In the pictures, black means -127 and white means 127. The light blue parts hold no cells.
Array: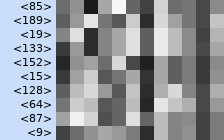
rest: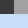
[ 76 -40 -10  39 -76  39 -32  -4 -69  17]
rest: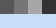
[ 39 -32  -4 -69  17]
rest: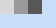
[ 68 -82  47  88   4 -55  47]
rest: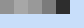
[ 60   4  17 -61  -4]

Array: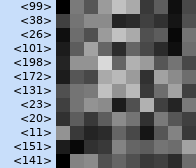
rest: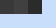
[-18]
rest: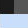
[-55  42  57  27 -78  34  11 -18]
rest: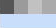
[ -70  -34 -112  -55]
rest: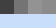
[-99 -47  49 -63 -91  -5]
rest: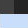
[-5]

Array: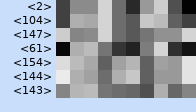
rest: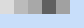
[ 53 -31  33  25  99]
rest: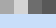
[ 71  59 -31 -62]
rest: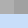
[-18  47  71 -31  25  25  99]
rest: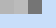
[-18 -24 -47  47 -24   5]
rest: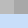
[-31  33  53 -31  33  25  99]
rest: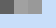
[99]
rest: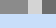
[ -86   25   77  -47 -125]

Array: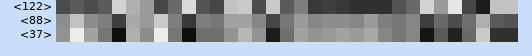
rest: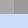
[ 74  -1 -71  -1  -9  34  34   6 -57  -9  26   6  13  13   6  26  -1  -9
   6 -65 -22 -51 -16  47 -36 -44]
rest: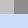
[ -1 -65  41  26  74  -1 -71  -1  -9  34  34   6 -57  -9  26   6  13  13
   6  26  -1  -9   6 -65 -22 -51 -16  47 -36 -44]
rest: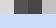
[ 74 -51  74 -36  -1 -71 -65 -71 -79 -79 -79 -44 -22  82  26 102 -57 -99
  66  66]

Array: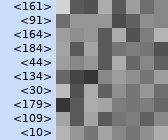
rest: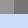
[36  7 -9 15 44]
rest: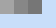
[15 44]
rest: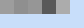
[-45  -1  52]

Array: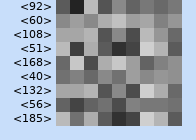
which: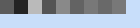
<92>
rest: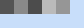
[-22]

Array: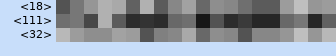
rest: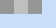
[56]
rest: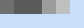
[22 28]
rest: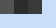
[-89 -89 -23  -8 -89 -30]
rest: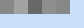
[-16 -36 -36  28  63  22  28]

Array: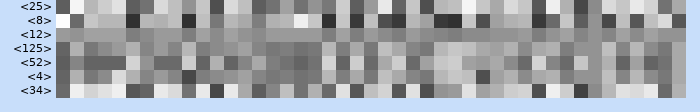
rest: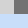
[41]
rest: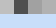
[11 41 49 -1 19 19 63  5 55 11 -7 41]
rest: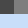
[ 11  19  33   5  -7  -1 -13  -7  55  -1  41  -7  63  41   5  -7  55  70
  63 -48  33  49  11  41  49  -1  19  19  63   5  55  11  -7  41]

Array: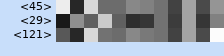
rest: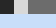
[  8   1 -13 -61  35 -53  21]
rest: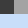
[-73   1]
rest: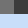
[ 35 -73   1]
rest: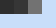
[-67  35 -73   1]
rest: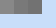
[-61  35 -53 124]

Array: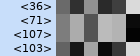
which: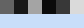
<103>
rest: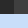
[90]
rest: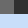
[ 17 -85 -64  90]

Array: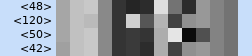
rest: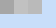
[  9 -75  80 -41  52 -62  16  24   3 -12]
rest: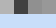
[  3 -12]
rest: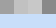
[-75 -69 -83  45 -62  16  24   3 -12]
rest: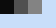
[-12]
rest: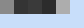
[-62  16  24   3 -12]

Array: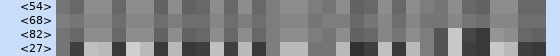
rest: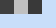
[ 57  -2 -43  72 -64 -70  72  57 -64 -70]
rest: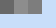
[-10  13 -23 -29  13  13 -23 -23]
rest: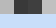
[-64  57 -70  -2  57  57 -10 -10  57 -78 -64  64 -70  57  -2 -43  72 -64
 -70  72  57 -64 -70]
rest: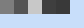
[ 72  57 -64 -70]

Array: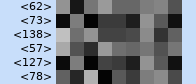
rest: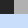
[-123  -38  -68   -2   11  -53]
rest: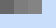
[-45]
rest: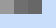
[ -9 -45  -9]
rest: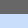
[ -2   4 -45]
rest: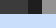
[ -38 -110]

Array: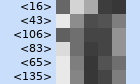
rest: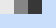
[-58  -1]
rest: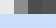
[-1]
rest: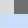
[-66 -58  19]
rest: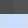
[-1]
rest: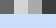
[-72]
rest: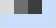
[-58  19]

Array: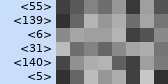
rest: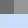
[-71  31 -44]
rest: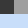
[-44]
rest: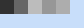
[-63  72 -78]
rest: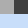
[ 72 -78]

